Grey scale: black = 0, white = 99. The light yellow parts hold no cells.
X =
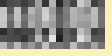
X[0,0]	21
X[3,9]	51
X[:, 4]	[31, 71, 63, 67, 27, 34, 59]
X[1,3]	34
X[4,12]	62
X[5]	[32, 29, 28, 20, 34, 72, 38, 88, 12, 39, 33, 86, 70, 34, 34]
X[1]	[77, 36, 75, 34, 71, 59, 79, 60, 33, 49, 70, 63, 54, 73, 43]
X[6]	[71, 49, 71, 48, 59, 45, 74, 46, 47, 42, 73, 50, 44, 63, 45]
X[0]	[21, 29, 32, 24, 31, 62, 21, 70, 16, 42, 27, 79, 67, 25, 35]
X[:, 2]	[32, 75, 75, 70, 23, 28, 71]
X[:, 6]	[21, 79, 81, 68, 20, 38, 74]
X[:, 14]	[35, 43, 45, 44, 30, 34, 45]
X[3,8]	38
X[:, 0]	[21, 77, 78, 76, 18, 32, 71]
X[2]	[78, 47, 75, 45, 63, 57, 81, 65, 38, 47, 69, 65, 64, 72, 45]
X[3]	[76, 40, 70, 41, 67, 55, 68, 61, 38, 51, 67, 60, 59, 71, 44]

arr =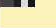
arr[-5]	26
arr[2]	12
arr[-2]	85

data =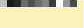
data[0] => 75
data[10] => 29
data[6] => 51
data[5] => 42

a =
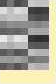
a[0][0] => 31
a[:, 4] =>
[78, 24, 34, 54, 66, 21, 35, 74, 44, 73]
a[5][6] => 19
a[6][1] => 68
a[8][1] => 59
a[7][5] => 70
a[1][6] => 24
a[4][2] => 39
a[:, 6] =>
[75, 24, 31, 55, 65, 19, 34, 69, 48, 70]
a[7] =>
[35, 42, 33, 37, 74, 70, 69]
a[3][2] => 54
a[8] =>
[61, 59, 63, 58, 44, 48, 48]
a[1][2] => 85
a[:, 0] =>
[31, 86, 72, 50, 38, 91, 71, 35, 61, 35]
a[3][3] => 55
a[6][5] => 34

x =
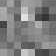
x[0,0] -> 50
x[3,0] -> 27
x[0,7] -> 41
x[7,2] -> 39
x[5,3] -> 44
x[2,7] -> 33
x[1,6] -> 29
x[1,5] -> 41
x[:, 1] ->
[62, 51, 59, 58, 56, 53, 41, 53]
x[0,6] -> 43
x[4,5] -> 57
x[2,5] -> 28
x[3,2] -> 47
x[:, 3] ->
[62, 74, 87, 44, 51, 44, 37, 76]
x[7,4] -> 67
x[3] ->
[27, 58, 47, 44, 53, 67, 51, 44]

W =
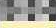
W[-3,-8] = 49
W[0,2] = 65
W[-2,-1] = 47
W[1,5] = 59
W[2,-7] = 35
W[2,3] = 73
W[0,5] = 61
